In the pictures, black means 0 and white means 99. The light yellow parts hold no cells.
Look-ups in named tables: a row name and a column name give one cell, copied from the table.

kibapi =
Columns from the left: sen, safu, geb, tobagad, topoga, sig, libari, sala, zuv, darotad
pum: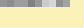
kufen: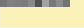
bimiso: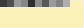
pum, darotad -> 63
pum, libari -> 79
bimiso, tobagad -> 52
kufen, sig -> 32
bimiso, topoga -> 18
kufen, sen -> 46
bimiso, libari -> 34
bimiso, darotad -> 68
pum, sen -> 58
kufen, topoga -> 53
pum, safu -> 55
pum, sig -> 59

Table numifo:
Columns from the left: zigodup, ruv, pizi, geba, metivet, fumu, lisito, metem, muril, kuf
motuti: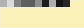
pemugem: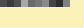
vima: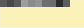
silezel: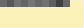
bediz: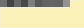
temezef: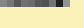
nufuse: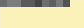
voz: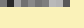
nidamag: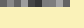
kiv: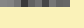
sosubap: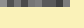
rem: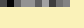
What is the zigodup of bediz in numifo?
43
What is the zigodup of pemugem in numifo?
30
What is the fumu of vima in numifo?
57
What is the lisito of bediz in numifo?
38
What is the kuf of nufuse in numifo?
32
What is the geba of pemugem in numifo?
65
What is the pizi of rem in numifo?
40
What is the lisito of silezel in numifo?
44
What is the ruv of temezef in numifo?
46
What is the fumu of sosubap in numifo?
49
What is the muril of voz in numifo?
70
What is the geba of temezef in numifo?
44
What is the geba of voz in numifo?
44
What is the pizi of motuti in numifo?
50
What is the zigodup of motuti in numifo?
69
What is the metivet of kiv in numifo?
38
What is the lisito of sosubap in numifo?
35
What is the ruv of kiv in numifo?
51
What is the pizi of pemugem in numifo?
31
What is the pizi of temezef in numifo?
34
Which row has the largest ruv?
motuti

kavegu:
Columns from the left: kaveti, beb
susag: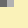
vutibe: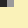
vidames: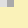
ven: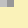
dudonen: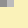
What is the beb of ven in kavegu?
59
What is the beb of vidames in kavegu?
66
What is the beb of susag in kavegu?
69
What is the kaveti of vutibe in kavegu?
15
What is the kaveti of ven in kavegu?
75
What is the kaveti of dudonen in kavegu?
56

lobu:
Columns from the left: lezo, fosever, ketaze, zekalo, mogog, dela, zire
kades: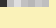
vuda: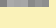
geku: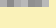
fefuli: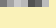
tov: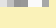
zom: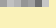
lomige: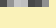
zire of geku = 72
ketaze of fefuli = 78
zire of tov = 65
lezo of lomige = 30
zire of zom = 77
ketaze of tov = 58
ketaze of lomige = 77
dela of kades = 78
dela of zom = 43

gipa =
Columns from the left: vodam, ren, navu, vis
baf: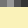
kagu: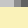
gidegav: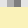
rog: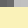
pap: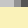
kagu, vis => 38
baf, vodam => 45
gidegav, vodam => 89
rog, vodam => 39
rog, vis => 75
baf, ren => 59
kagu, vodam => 77
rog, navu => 74
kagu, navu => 55
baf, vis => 20
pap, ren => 77
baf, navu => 32
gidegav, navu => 49
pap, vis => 33
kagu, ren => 77
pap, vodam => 77
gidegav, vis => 89
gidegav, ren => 68
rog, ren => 42

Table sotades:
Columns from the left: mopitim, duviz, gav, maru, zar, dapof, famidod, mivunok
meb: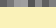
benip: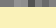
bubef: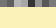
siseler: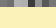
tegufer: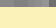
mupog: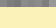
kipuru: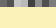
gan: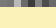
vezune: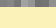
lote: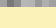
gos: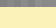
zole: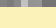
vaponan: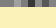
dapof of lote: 59
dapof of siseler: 58
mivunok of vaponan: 51
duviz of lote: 47
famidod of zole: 45
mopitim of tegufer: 53
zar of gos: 51
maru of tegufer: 50
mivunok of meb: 49
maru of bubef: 65

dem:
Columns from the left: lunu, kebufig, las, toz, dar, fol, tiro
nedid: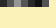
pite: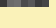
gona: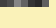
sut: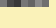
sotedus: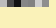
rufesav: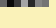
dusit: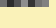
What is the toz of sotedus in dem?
52
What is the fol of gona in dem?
16
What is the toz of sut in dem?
46
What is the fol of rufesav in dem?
51
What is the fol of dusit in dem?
44
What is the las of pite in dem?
43
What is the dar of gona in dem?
20
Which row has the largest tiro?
sotedus

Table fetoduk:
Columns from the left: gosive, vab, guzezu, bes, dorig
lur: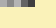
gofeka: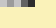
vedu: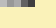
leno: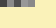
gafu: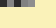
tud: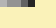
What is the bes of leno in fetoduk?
59
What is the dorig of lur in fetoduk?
24
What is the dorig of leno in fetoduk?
53
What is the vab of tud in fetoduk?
57
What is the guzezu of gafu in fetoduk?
17
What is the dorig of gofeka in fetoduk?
17
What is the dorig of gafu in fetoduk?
55
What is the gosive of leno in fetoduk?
26
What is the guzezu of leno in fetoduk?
31
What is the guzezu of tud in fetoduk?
57
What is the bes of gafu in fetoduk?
50
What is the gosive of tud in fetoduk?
70
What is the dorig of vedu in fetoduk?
24
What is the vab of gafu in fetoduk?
52
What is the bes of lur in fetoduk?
39
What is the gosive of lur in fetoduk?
67
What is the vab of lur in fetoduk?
53
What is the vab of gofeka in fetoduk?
60

